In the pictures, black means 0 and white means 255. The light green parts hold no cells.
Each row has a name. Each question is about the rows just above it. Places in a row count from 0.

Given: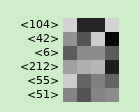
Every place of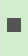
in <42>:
1
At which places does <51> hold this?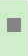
0 2
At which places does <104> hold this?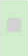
0 3
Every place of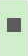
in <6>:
0 3

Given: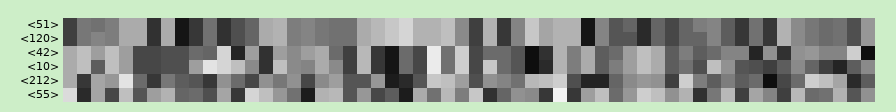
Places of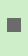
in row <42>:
9 19 24 30 31 39 46
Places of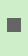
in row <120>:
13 42 44 45
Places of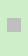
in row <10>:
1 3 12 15 41 46
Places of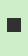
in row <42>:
14 34 51
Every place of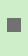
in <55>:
16 26 54

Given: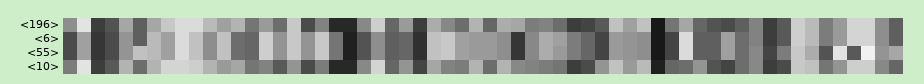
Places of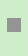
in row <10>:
16 24 38 45 55
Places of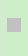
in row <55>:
5 9 11 26

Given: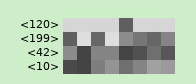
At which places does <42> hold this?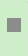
0
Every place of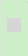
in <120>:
0 1 2 3 5 6 7
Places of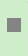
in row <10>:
5
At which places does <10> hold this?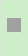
6
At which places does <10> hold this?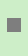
2
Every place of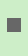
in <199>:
2 6

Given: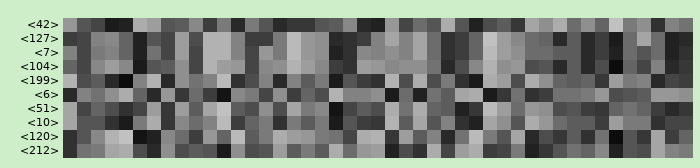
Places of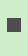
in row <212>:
5 8 13 24 41
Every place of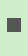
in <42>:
1 7 14 18 26 28
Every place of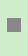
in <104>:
2 4 14 18 23 29
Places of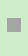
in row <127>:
23 25 41

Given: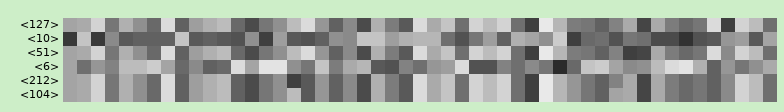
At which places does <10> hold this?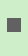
5 6 7 10 18 31
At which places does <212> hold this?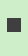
16 33
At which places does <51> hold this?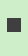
33 40

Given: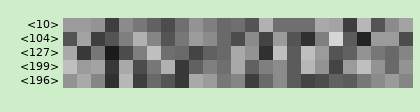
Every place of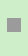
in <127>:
18
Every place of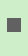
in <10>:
6
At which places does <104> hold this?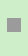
9 15 22 23
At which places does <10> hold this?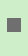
8 12 15 16 17
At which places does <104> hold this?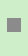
10 13

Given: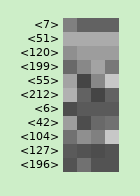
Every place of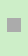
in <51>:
0 1 2 3
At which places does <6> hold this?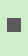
1 2 3
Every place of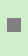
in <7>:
0
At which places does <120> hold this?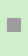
1 2 3
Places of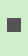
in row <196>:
0 2 3
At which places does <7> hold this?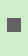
1 2 3
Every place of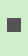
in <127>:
1 3

